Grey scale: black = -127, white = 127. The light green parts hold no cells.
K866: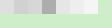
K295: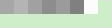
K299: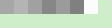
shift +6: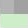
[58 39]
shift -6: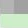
[46 27]
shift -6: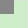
[1]

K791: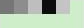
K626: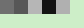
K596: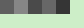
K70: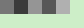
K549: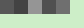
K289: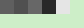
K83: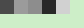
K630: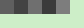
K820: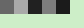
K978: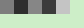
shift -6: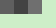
[-38 -66 -22]
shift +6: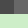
[-47 -18]
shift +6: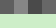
[-26  12 -47 -18]
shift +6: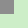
[19]
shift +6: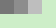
[-3 19 68]

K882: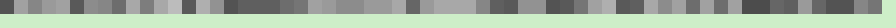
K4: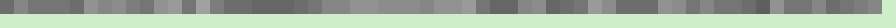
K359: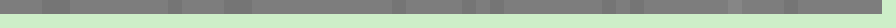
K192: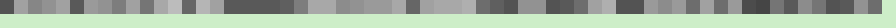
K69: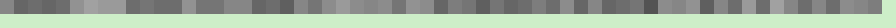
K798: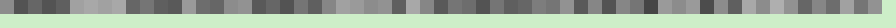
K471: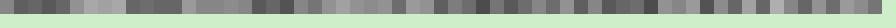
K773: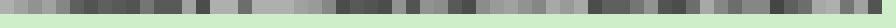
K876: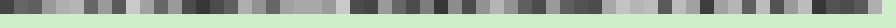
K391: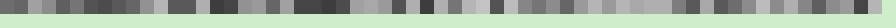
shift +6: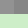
[24 12]
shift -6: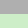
[41 41]
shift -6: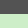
[-50 -50]
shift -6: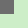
[-24]
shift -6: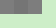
[ -8 -16  -8]
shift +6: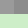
[32 18]
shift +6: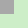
[46]

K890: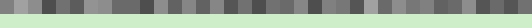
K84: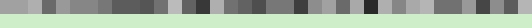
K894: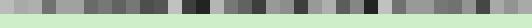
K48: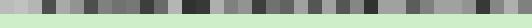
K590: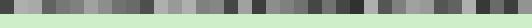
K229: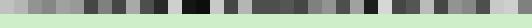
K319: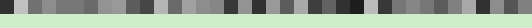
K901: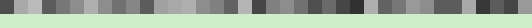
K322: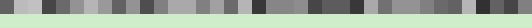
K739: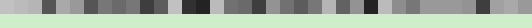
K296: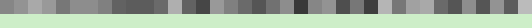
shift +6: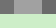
[ -8  39  39 -15]
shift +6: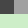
[-51  39]
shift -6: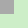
[35]

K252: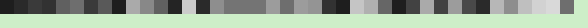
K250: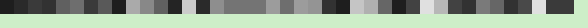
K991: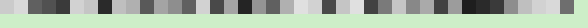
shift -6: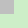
[57]
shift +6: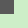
[-32]
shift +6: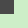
[-48]

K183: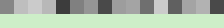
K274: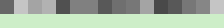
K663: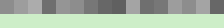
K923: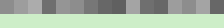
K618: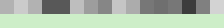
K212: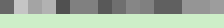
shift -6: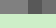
[ -6  -6 -45 -22]
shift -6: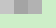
[63 30 44]

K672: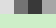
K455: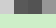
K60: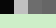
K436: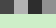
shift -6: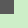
[-44]
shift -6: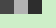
[-63  44 -88]

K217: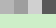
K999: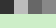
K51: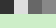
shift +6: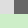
[100 -18]
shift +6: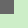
[-18]
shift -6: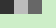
[-83  54 -30]

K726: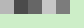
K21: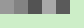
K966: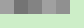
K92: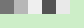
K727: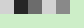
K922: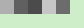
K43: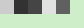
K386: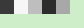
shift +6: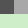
[-38  46]
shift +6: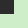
[-77]
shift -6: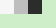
[112  56 -89]
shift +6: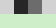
[ 88 -83 -13  88]

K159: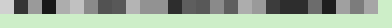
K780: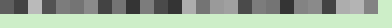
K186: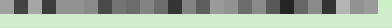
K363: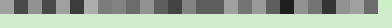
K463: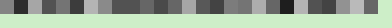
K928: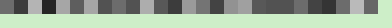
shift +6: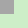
[44]
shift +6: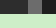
[-76 -76 -13 -91]

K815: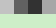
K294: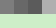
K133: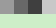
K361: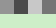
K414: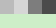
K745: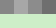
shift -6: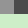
[ 14 -58]
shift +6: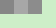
[12 45 18]
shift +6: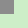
[18]
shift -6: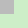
[53]
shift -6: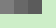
[ -8 -29 -42]

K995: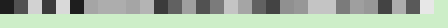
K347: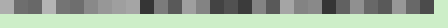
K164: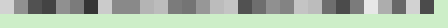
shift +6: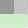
[29 74]
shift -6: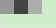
[ 17 -66  39]
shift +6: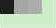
[-91  43  51]
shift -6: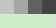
[ 62  31 -36 -66]
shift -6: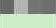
[-29  46 -17 -23]
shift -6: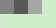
[ -3 -44  31]

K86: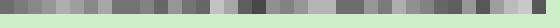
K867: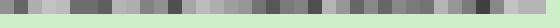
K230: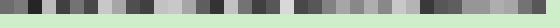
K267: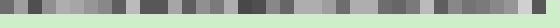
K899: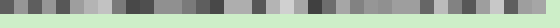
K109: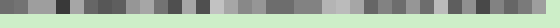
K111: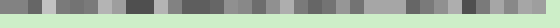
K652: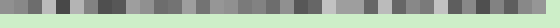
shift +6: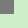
[1]
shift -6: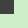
[-69]
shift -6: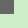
[-31]
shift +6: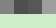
[  8 -42 -34  36]
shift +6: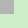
[58]
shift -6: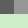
[-39  16]

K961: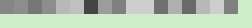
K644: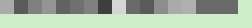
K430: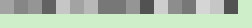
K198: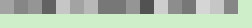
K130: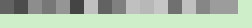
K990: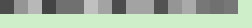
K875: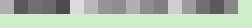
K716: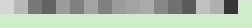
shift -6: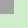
[29]
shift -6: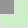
[15]
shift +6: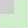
[84]
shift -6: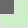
[-28]
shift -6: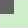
[-35]
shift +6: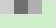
[84 -9 54]

